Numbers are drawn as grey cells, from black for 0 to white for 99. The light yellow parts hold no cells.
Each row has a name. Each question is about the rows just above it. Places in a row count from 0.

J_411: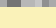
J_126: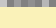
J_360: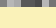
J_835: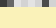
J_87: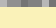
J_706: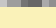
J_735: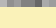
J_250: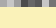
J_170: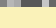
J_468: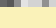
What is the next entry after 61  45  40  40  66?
56
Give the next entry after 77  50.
61
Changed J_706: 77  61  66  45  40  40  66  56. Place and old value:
2, 61

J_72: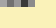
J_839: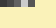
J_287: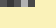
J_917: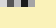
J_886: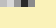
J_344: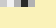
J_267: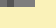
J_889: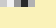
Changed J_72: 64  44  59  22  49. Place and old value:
4, 54
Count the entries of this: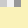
3
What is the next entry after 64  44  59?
22
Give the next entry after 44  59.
22
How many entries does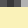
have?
4
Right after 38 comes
79

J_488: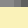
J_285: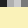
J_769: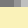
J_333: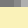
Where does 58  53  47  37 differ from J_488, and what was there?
0, 53
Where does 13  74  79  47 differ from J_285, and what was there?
1, 68
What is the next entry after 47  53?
68
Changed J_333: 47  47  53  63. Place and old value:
3, 68

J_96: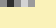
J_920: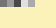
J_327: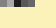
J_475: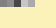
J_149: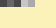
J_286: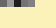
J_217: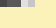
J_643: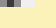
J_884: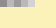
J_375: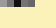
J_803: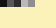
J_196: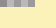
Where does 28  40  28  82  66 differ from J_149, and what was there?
3, 77
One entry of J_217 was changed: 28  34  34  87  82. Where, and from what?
4, 77
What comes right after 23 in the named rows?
55

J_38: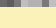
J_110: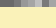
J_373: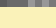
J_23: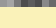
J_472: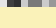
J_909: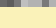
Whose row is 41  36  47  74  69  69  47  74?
J_38
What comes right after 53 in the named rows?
41
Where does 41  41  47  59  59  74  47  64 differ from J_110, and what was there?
4, 64
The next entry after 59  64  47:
30
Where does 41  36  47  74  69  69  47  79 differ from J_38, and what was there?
7, 74

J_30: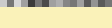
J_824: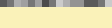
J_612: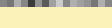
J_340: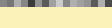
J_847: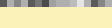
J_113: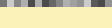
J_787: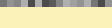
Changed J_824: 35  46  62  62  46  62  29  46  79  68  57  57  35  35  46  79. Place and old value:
2, 68
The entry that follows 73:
89
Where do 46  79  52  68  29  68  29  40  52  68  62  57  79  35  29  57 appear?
J_113
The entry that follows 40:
52

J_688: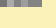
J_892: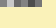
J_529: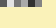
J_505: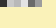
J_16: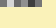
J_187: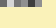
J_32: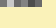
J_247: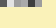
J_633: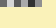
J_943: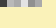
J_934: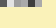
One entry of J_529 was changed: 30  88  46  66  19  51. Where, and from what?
0, 35
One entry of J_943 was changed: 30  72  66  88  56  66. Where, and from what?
0, 24

